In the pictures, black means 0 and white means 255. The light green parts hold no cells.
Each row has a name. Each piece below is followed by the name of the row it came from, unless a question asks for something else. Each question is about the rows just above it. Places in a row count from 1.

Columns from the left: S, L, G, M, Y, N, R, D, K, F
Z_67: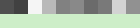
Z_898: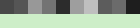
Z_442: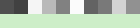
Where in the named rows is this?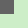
Z_442, 7
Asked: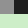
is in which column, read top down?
F
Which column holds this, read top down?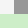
G
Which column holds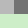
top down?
M
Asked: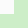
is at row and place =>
Z_442, 6
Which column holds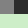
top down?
Y
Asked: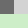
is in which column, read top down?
K

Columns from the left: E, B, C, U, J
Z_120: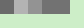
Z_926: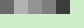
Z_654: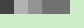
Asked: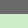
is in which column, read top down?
E
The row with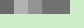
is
Z_120
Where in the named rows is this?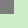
Z_926, 4

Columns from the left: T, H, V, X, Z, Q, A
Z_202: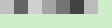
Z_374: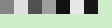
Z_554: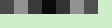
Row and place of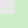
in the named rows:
Z_374, 6
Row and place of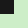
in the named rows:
Z_374, 7
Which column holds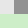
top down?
Q
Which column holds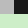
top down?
A
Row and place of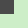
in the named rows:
Z_554, 1
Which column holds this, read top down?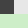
Q

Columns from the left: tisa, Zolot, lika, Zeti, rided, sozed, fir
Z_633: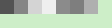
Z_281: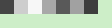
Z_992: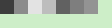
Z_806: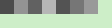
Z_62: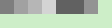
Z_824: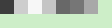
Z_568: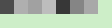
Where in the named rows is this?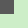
Z_281, 5
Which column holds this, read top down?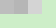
Zeti
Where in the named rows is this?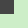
Z_281, 1

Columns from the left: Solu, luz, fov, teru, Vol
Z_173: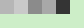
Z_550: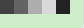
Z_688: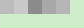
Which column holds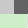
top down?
luz
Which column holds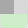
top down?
teru
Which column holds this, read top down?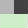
Solu
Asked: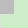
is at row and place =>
Z_688, 1

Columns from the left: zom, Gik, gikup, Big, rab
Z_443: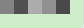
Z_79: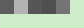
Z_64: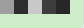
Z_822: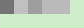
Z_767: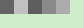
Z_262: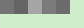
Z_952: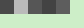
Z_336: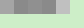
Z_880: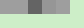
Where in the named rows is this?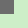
Z_262, 5
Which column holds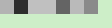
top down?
Gik
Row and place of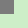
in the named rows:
Z_262, 4
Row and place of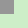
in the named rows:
Z_880, 4
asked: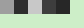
Z_64
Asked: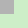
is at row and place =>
Z_79, 2

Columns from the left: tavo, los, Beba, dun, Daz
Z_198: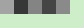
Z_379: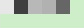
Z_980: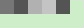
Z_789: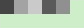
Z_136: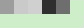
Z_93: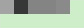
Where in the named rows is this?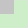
Z_980, 4
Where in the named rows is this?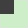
Z_379, 2

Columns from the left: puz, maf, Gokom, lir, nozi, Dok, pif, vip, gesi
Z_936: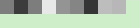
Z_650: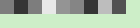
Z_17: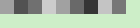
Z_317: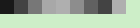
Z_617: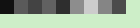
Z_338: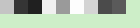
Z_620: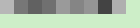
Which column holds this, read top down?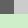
pif
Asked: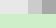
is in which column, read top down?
lir
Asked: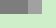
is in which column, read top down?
puz
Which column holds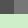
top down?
gesi
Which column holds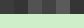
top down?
maf
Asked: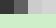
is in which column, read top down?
pif
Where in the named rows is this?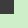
Z_936, 2

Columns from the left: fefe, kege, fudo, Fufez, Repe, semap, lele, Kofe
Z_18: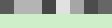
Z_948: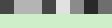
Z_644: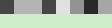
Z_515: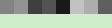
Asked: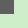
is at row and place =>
Z_515, 8
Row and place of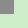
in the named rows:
Z_948, 6

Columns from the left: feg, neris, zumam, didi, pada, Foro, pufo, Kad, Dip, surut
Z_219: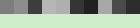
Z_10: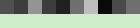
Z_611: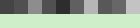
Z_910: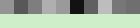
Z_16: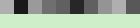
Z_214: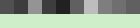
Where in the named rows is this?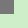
Z_910, 9
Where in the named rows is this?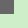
Z_611, 9

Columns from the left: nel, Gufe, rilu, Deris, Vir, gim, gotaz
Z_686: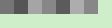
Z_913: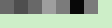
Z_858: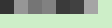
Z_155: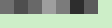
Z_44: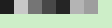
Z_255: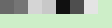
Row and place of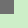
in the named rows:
Z_155, 1
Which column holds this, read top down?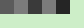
Vir
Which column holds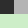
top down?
gim

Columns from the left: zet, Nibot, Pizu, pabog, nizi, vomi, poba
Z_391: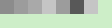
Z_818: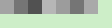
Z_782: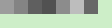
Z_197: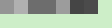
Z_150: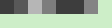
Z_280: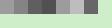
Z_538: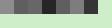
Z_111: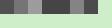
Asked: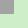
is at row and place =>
Z_818, 1
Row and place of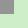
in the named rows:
Z_197, 1

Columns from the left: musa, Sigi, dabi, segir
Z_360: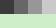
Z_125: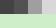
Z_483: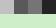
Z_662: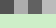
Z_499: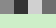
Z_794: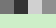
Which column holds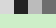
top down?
segir
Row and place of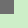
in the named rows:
Z_499, 4

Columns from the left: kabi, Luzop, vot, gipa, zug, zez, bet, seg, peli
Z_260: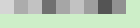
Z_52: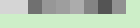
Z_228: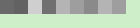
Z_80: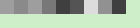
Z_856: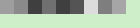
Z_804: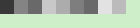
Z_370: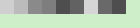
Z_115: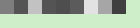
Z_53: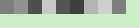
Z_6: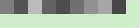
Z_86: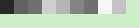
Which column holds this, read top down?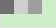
vot
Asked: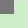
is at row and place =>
Z_80, 4
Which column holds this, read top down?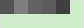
zez
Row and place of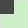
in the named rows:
Z_6, 9
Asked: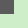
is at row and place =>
Z_115, 6
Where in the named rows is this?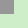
Z_52, 4

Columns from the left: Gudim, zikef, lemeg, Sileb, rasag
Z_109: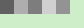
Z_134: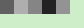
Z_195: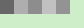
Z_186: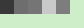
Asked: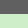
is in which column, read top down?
Gudim
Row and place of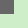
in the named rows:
Z_195, 1
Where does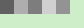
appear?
Z_109
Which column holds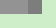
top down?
rasag
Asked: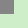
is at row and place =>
Z_134, 3

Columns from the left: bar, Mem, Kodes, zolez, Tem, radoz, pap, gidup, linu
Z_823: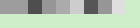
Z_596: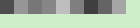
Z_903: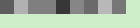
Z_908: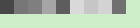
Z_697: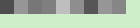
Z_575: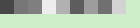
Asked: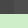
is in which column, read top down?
bar
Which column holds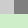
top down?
radoz
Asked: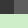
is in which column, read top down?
Tem
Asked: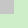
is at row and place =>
Z_908, 7
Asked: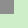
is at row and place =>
Z_697, 6
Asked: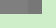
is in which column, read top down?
Kodes
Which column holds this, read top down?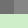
linu

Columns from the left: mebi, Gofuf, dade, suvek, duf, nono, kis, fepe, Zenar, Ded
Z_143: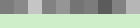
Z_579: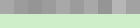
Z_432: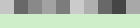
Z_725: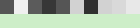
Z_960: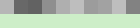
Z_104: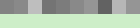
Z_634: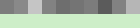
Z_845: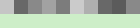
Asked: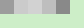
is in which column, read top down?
nono
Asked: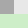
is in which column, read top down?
Ded

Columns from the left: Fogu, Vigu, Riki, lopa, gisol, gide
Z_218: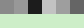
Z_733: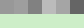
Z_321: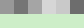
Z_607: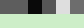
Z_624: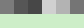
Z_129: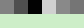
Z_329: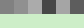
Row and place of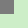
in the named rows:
Z_624, 1
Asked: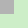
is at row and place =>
Z_624, 5
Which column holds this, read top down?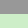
Fogu
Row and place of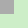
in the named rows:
Z_329, 3
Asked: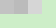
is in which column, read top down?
lopa
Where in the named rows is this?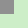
Z_329, 2

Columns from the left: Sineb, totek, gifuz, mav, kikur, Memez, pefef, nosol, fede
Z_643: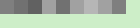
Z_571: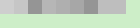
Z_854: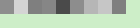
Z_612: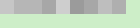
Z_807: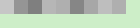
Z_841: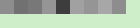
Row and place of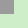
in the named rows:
Z_612, 6
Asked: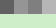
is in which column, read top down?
gifuz
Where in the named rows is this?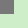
Z_841, 3

